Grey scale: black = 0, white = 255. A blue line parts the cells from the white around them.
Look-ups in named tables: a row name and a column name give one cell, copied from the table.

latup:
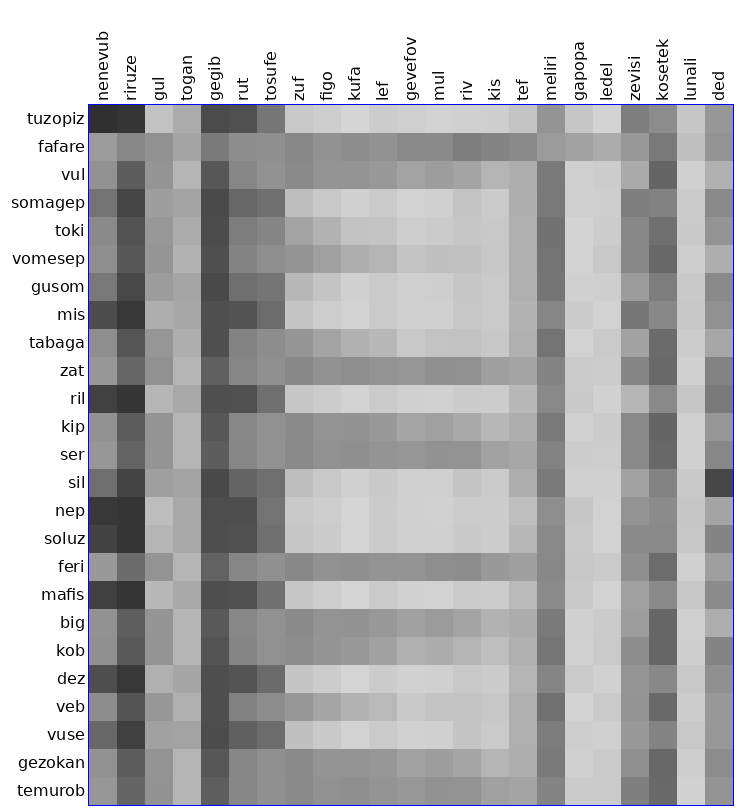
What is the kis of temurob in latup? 160
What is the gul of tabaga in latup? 150
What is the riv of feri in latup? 141
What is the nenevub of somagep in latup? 115
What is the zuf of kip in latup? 138
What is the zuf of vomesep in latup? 148
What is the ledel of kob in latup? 202
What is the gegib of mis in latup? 79
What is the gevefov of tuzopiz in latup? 207

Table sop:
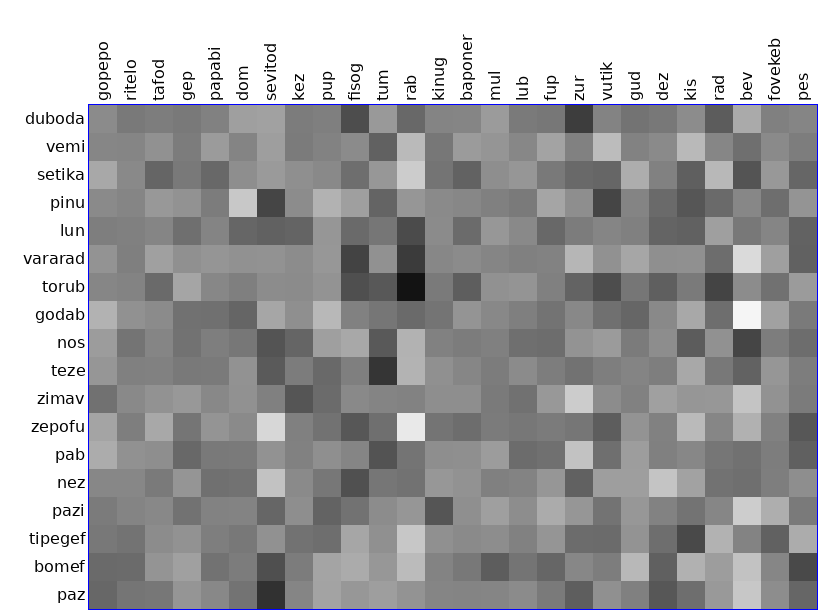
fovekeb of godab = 161
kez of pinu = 140
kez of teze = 124
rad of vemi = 134
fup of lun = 104
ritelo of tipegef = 115
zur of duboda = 61
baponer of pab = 143
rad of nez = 114
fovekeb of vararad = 159
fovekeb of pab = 125
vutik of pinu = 69
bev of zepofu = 177
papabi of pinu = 124
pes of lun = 98
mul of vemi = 149
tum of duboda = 153
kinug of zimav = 142
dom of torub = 127
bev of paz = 199

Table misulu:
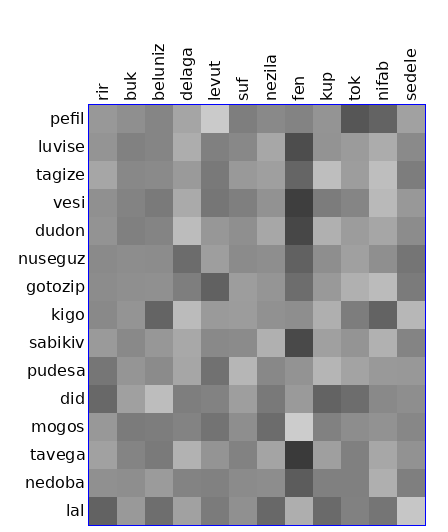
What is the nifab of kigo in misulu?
99
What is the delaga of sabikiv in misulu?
168
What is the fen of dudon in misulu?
71
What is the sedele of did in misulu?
142
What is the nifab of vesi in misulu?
185
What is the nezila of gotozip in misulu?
149
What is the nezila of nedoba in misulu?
141
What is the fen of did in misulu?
154
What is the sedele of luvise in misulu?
138
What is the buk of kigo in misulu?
148
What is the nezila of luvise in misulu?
167
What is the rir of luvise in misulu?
148
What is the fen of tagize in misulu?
101
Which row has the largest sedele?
lal

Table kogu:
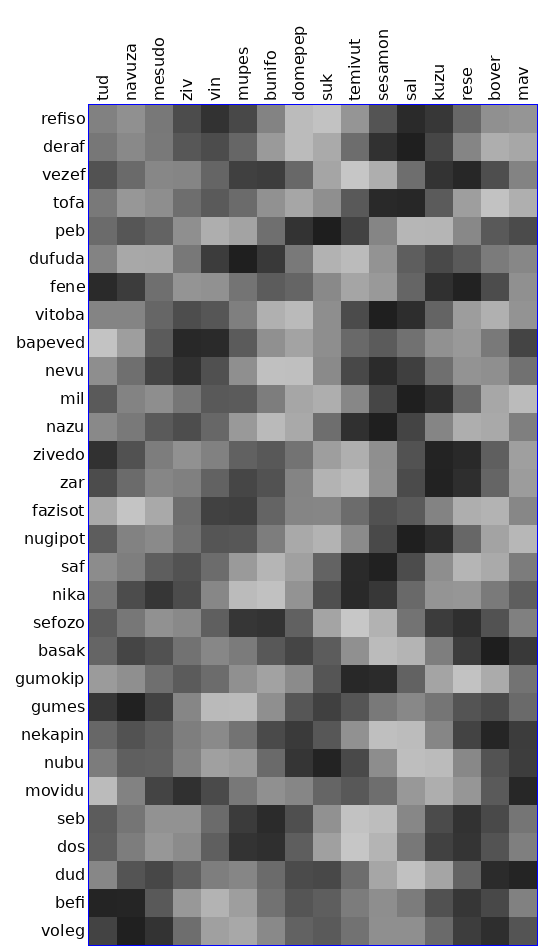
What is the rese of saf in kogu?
181
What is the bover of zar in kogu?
101
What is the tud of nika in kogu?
118
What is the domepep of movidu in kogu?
134
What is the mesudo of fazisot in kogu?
169
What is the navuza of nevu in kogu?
111
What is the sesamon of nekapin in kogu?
191
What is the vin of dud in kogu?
126
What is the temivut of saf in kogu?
42
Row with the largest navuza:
fazisot

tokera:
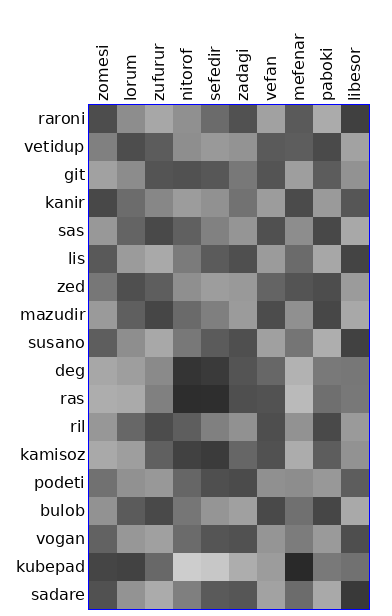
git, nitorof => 81
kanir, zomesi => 72
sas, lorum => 100
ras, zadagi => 79
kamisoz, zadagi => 102
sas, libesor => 168
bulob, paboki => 70
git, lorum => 140
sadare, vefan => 162
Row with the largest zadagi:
kubepad

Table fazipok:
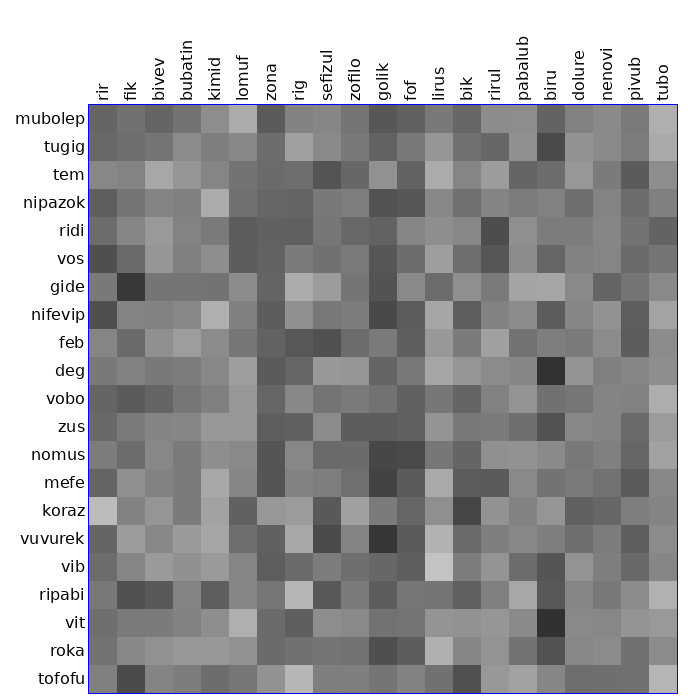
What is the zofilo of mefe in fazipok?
112
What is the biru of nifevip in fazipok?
93
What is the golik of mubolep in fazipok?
87
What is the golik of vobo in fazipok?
114
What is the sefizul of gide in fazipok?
156
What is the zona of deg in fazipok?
91
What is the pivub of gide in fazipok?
116
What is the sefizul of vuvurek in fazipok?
75
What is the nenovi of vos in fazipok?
133
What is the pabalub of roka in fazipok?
115
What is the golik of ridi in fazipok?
98
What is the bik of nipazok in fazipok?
112

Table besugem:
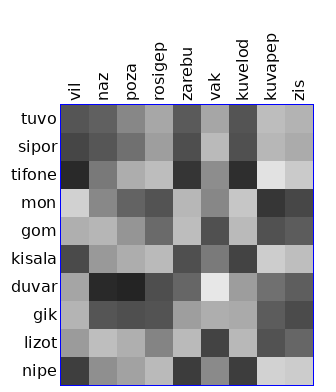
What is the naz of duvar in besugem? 41
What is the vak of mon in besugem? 135
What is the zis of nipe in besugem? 204
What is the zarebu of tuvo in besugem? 90
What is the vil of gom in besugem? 175
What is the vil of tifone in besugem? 41
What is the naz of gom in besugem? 182
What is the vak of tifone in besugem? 141
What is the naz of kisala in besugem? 153
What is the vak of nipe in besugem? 138
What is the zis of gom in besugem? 92
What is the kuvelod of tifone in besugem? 46
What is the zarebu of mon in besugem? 183

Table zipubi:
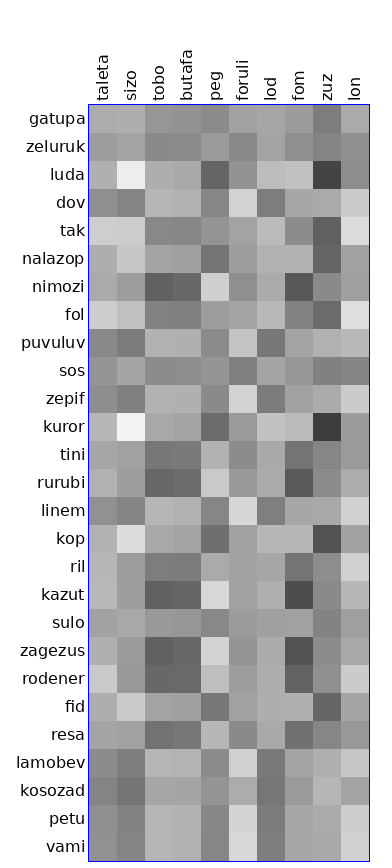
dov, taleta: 143
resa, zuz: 134
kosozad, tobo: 166
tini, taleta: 166
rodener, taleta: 201
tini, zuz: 134
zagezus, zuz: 140
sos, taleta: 149

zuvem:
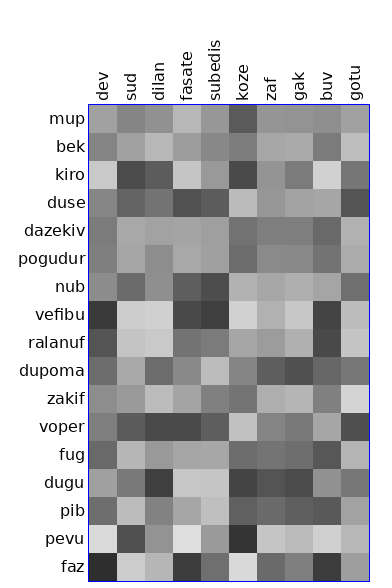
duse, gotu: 84
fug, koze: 109
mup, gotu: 161
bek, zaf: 167
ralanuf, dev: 84
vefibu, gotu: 188
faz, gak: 127
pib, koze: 96
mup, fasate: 183
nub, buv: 165
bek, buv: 123
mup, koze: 90
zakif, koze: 116
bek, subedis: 136
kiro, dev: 201
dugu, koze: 68
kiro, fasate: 197

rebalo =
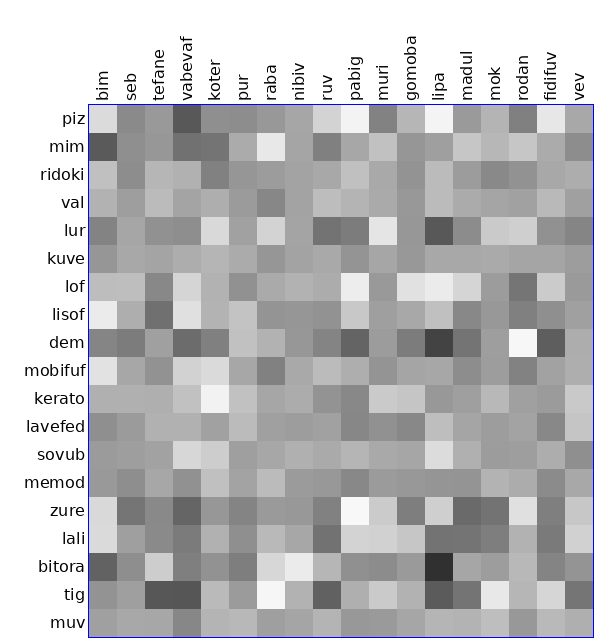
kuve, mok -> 170
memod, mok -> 179
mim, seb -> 143
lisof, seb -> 174
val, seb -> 158
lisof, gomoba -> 168
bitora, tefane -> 205
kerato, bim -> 176
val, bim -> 178
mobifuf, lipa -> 167
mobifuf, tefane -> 146
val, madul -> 171
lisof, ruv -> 146
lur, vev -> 133

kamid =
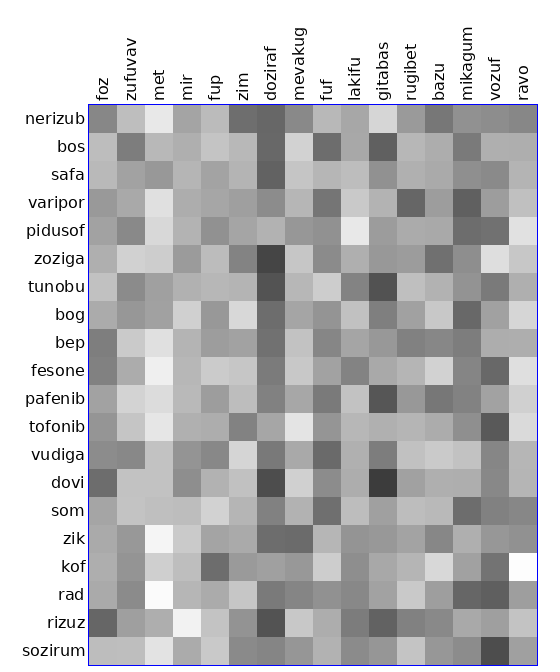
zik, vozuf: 151
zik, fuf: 182
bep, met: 224
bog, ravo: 214
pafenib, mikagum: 130
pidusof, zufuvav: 137
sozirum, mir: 171

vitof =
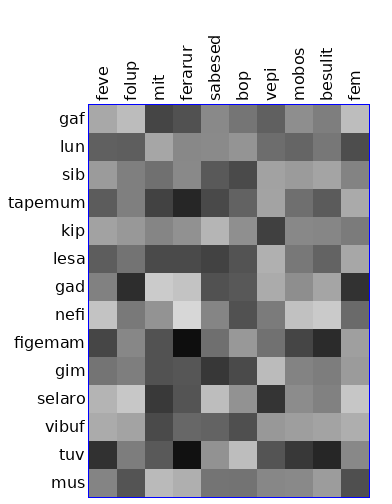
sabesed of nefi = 133
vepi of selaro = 52
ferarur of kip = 145
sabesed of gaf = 137
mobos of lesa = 120
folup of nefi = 121
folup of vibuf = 163
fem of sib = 131
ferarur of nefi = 215
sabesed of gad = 81
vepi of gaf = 96
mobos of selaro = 140
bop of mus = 115
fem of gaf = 189
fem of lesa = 167
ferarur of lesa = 74
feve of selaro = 180

